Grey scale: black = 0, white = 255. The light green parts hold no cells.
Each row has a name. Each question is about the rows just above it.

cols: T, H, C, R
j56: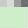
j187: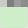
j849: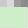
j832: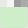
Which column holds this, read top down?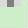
H
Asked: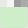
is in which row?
j832
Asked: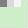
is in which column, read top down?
H
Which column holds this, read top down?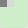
H

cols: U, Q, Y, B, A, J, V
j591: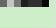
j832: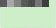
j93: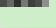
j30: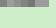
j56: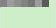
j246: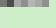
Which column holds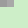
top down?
J
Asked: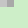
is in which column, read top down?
Q
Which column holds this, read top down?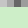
Q
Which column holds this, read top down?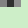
Y
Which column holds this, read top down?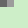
Q
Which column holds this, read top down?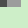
J
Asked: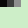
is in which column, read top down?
V

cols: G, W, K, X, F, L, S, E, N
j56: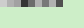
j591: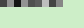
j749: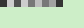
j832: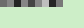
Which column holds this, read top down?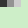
X
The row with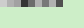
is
j56
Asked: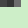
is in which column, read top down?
G

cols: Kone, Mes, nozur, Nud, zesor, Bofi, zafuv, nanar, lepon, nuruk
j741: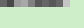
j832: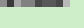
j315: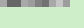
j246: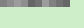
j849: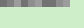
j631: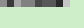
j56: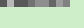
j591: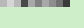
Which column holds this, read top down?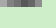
nanar
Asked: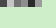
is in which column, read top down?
lepon
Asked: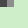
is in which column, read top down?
Bofi
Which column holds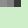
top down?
Mes
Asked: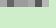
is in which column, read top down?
nozur
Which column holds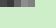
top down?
Mes
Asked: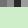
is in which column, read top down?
lepon

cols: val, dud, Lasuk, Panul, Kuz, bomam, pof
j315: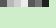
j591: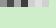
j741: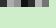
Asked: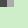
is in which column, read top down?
dud
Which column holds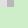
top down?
bomam

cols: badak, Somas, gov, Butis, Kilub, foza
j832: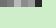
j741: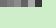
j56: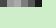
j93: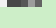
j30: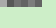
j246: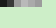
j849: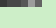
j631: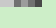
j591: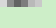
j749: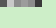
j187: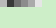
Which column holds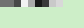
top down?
badak
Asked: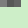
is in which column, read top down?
Butis
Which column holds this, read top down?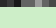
foza
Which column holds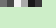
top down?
badak
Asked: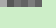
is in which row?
j30
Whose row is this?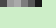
j56

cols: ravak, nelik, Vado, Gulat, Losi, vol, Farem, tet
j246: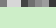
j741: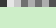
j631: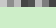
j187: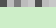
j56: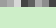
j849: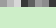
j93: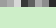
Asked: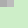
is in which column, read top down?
nelik
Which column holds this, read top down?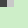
tet
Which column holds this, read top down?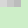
Vado
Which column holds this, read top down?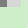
Vado

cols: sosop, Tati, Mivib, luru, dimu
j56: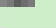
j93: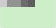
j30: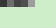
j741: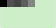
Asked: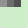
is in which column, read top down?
Tati
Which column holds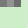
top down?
Tati

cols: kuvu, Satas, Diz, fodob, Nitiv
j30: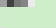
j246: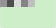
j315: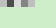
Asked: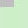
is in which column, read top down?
Nitiv
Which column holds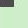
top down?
Satas
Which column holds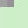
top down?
kuvu
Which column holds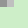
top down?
kuvu
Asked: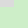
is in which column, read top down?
Diz

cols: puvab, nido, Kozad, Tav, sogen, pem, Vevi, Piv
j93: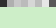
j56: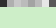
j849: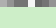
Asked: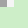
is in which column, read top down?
sogen
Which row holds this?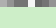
j849
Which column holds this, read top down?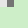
Vevi

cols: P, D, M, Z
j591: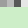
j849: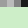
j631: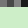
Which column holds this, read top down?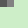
M
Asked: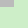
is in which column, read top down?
D
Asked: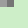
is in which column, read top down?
P
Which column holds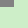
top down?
M

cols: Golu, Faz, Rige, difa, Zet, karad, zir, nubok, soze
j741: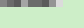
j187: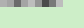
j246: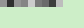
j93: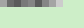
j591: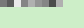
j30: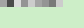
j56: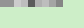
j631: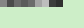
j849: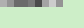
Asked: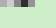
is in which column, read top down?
soze
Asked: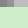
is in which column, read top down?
zir
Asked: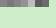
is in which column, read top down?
difa
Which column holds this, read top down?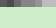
zir

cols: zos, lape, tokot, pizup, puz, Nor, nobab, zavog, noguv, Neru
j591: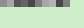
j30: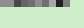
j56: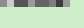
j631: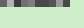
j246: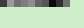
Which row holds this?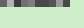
j631
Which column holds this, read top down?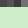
tokot
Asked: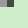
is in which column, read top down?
Neru
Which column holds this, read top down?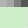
zavog
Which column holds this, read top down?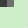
tokot
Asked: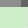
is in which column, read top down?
zos

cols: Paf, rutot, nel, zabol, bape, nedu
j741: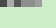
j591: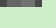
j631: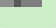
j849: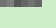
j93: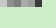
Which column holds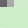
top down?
zabol
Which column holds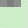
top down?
rutot
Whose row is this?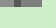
j631

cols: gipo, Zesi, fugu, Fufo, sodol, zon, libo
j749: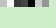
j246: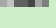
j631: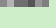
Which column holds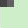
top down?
Fufo
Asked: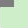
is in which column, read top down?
libo
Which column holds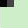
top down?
sodol
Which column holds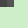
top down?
sodol
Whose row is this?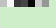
j749

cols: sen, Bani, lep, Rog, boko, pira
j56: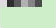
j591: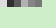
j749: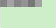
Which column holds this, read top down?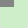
boko
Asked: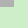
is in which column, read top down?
Rog
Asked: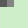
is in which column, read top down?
lep

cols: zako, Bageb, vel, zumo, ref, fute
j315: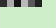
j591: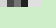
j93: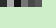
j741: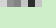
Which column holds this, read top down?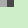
Bageb
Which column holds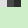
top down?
ref
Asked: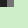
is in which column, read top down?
zumo
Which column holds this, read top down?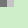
zumo
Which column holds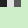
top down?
fute
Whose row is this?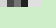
j591
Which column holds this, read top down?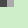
Bageb

